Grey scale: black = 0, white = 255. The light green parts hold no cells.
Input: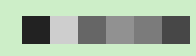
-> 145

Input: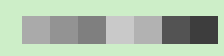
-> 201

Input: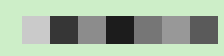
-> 28

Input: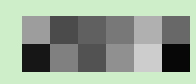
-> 120

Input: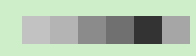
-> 112

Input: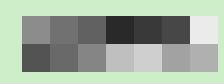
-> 41

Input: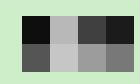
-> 27
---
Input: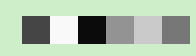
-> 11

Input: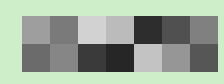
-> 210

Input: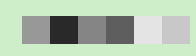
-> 133

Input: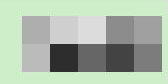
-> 220

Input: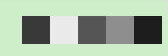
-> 85

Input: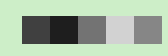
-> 115
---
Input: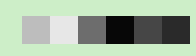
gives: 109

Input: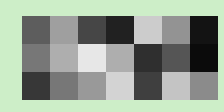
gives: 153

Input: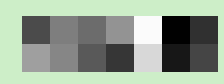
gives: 89

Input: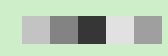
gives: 54

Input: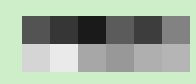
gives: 167

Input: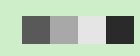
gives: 229

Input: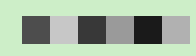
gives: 56

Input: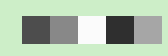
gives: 251

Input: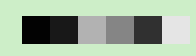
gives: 178
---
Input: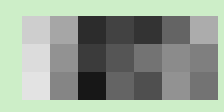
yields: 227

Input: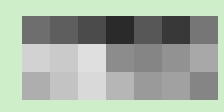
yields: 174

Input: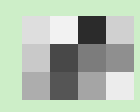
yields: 173

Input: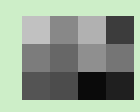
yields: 84

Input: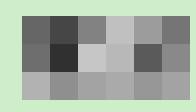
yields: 178

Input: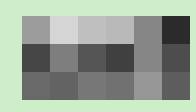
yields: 105

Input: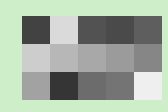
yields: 162
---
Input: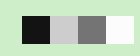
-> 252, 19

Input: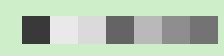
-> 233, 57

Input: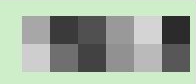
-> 212, 43

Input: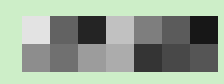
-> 227, 23

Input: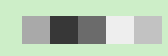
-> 238, 55

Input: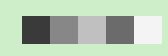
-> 244, 58
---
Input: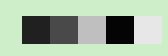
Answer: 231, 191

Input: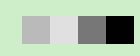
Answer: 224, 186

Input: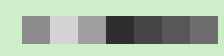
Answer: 212, 159

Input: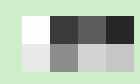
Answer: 253, 233

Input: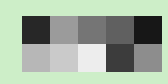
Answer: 237, 202

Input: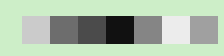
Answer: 236, 203
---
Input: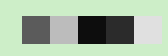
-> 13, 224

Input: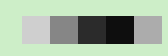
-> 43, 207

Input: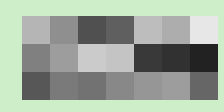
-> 196, 231

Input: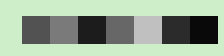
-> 103, 192

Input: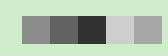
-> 50, 206

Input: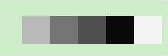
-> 80, 244

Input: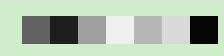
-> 239, 239

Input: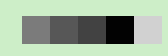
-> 66, 209

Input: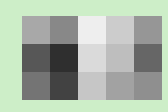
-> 218, 238

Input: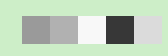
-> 248, 248
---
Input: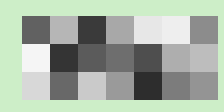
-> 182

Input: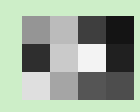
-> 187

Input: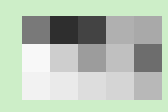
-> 46

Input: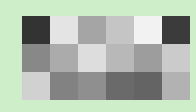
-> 228

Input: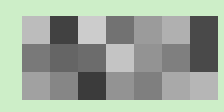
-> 65

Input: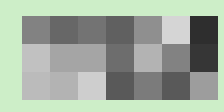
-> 103

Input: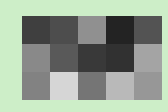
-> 77

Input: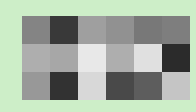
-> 57
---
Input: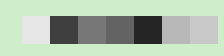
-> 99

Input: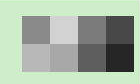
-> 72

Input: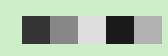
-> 26

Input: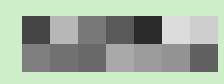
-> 89

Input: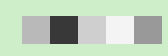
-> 244

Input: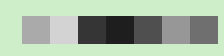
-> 30

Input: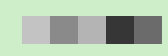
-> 54

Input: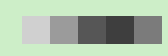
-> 62
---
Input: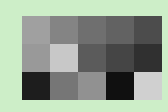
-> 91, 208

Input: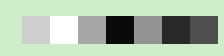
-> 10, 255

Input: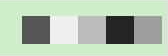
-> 187, 239

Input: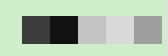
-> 196, 217

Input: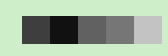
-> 97, 195

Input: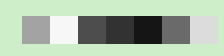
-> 50, 247

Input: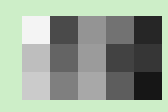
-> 155, 244
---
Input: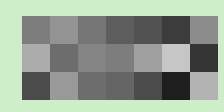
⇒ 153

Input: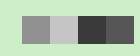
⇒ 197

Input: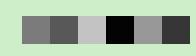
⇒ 88

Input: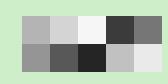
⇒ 88

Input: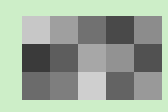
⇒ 126

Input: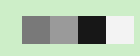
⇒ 154
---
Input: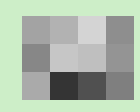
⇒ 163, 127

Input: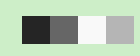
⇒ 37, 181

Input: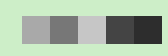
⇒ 169, 45

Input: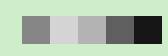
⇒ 134, 22

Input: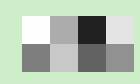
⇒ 254, 145

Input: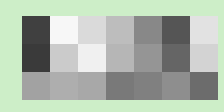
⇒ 64, 108

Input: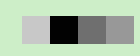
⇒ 200, 152

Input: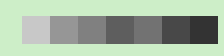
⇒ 200, 51

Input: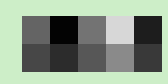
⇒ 100, 57

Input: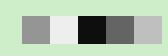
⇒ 149, 191
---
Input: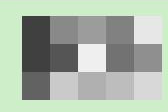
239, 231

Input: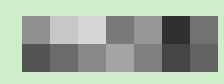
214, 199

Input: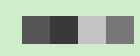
195, 119

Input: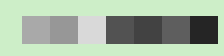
217, 169

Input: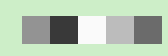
250, 188

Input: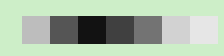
230, 210

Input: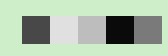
224, 189

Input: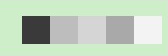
243, 213

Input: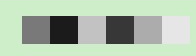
230, 194
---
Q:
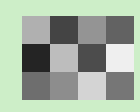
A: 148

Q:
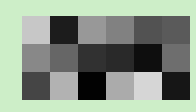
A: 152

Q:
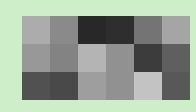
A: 40

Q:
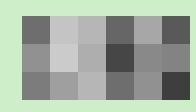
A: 182

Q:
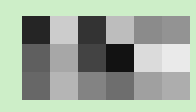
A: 51

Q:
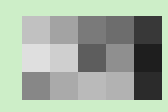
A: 122
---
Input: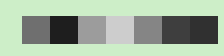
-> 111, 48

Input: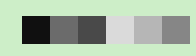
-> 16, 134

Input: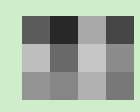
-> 91, 120

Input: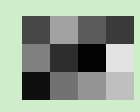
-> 71, 191

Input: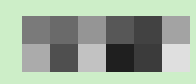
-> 122, 223

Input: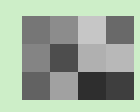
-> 118, 62

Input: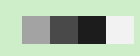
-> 163, 242

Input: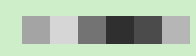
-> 164, 182

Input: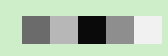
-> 107, 241
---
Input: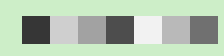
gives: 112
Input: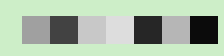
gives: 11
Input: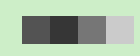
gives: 203
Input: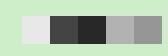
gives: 150
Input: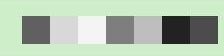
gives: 76
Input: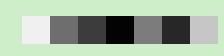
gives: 198
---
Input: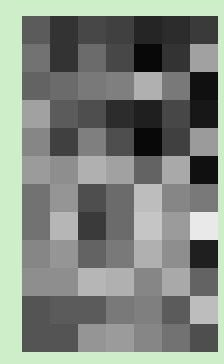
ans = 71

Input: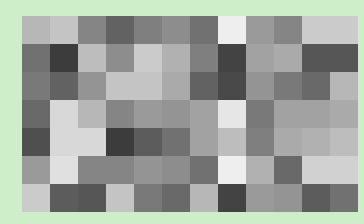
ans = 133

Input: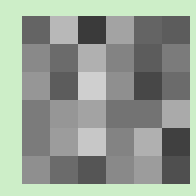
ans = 58

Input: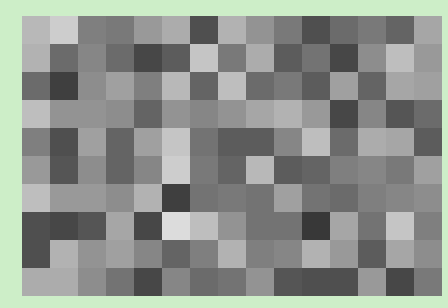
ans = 127

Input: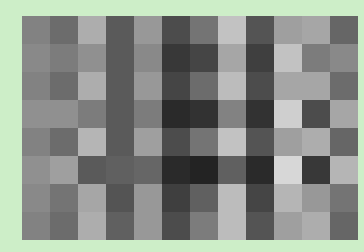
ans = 173

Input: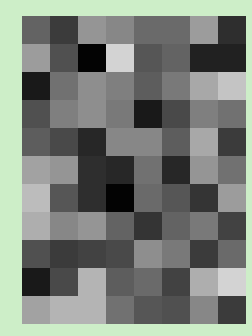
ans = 149
